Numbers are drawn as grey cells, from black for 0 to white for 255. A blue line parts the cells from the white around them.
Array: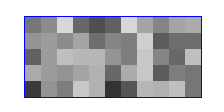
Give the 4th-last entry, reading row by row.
183
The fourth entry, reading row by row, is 104
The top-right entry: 171
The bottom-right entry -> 118
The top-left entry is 118
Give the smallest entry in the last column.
110
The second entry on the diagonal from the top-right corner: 110
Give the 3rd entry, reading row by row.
215
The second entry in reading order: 140
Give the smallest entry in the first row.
79
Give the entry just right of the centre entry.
126
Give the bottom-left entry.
58
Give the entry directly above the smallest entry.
104
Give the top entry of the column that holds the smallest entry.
97
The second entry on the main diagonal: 156
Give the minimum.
51
